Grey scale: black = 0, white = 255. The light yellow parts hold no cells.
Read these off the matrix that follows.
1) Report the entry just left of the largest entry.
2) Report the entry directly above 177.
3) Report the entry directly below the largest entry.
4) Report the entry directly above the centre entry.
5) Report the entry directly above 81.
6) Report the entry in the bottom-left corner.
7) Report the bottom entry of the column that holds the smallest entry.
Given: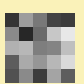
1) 199
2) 138
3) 191
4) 106
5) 93
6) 81
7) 138

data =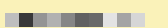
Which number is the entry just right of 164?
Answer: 214
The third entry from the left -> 148
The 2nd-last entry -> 164

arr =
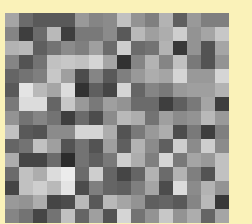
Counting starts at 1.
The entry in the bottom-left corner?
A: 133
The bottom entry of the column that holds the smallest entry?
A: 193
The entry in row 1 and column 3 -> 89
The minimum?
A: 44
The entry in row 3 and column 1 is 179
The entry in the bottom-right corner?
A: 165
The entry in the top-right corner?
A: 127
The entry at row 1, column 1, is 165
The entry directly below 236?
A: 228
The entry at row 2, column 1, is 133
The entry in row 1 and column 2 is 107
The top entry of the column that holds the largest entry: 89
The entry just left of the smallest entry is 107
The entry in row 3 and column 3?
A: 95
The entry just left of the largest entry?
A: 220
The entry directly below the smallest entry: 236
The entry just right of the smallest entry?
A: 115
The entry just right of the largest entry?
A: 107

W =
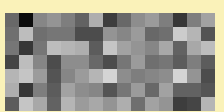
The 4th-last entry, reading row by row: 148
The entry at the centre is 76
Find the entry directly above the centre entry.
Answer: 197
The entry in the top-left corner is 104
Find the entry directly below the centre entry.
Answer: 212
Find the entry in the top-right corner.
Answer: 162
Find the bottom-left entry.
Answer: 92
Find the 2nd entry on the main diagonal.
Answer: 189
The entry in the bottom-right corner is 181
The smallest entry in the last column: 76
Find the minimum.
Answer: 12
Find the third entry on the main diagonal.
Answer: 118
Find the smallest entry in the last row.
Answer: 61
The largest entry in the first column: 181
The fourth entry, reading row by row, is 148
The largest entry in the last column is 189
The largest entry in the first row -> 174
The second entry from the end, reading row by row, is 69
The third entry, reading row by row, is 134

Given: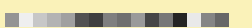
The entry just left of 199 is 239
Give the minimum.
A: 36

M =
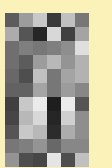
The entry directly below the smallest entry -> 38
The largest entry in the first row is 200
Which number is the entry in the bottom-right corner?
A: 192
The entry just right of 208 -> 142
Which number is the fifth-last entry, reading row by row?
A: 78
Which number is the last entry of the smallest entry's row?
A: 85
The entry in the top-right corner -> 119
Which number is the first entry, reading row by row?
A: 92
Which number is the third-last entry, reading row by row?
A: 229
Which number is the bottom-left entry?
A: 148
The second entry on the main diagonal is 85
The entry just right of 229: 78
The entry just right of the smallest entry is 235
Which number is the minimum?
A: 30
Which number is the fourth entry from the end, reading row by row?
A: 70
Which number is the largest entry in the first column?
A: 172

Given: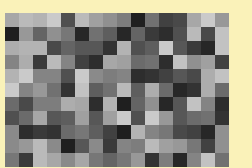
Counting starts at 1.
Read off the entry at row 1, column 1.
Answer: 167
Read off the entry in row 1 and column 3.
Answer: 179
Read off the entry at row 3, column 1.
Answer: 173
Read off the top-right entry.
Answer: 152
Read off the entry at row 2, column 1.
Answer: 31
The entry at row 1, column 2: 186
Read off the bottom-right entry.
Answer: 113
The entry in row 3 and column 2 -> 179
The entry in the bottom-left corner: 119
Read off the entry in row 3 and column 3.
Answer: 179
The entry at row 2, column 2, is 152

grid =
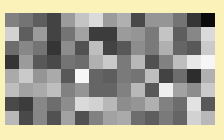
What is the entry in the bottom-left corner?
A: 184
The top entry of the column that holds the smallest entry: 11
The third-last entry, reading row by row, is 101
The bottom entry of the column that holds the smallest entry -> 184
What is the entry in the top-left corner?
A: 129
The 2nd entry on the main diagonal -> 94
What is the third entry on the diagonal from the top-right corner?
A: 101
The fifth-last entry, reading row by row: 94
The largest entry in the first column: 210
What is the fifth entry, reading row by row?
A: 155
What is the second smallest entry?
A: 45
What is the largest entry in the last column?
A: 246
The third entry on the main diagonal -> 116
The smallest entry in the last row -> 73
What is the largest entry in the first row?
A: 218
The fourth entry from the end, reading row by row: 122
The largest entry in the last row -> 210
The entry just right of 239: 162
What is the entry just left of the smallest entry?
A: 53

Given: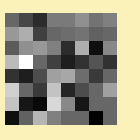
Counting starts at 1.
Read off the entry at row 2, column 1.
152
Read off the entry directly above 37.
167
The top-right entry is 128
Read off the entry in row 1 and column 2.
71
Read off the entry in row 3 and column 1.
91
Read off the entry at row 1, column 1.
103
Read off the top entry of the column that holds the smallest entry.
115
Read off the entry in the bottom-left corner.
15
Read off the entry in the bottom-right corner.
103
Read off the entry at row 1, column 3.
44
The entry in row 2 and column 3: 64
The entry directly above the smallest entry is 103
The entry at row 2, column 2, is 174
